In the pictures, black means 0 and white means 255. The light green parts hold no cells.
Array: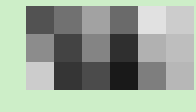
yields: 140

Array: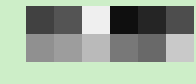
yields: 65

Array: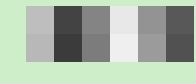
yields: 190

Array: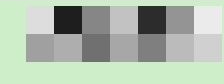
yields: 221

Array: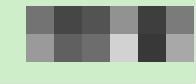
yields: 115

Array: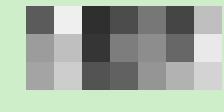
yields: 156

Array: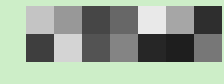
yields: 196

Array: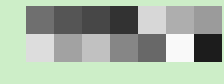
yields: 111

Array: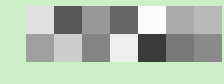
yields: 225
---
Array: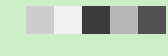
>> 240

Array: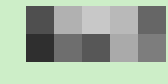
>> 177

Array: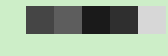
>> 93

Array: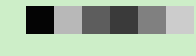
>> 184

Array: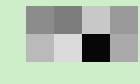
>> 125

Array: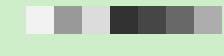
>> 153

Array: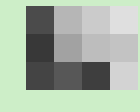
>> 182
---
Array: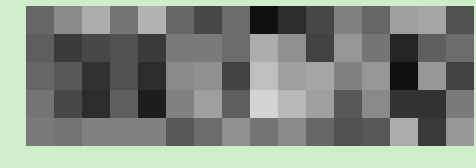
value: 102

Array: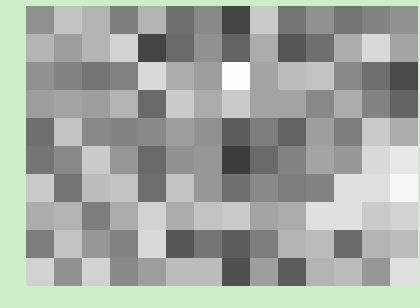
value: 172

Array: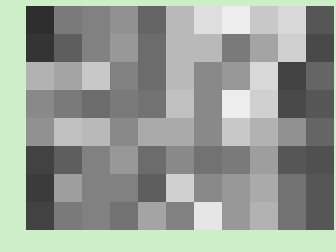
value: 66

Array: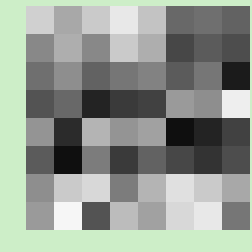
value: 91

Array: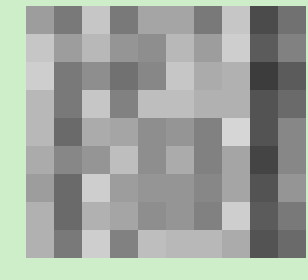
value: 157

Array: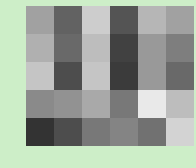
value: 197

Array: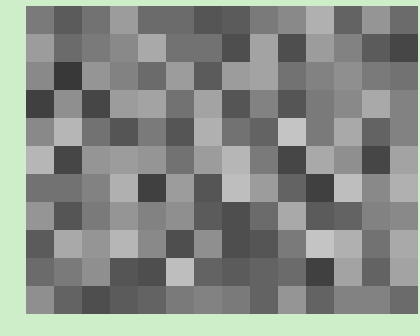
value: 91
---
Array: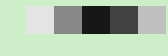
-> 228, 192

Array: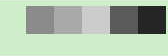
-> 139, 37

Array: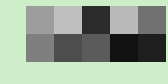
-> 157, 30

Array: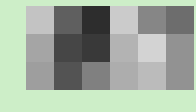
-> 195, 146

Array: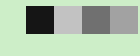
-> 21, 162

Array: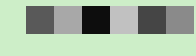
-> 89, 138

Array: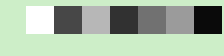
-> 255, 10

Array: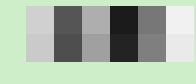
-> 208, 234
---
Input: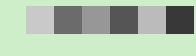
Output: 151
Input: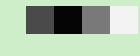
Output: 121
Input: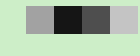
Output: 78
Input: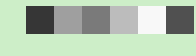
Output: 122
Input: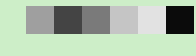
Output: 122
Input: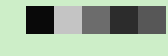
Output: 108
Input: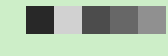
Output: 76
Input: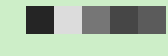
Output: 118
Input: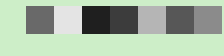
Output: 31
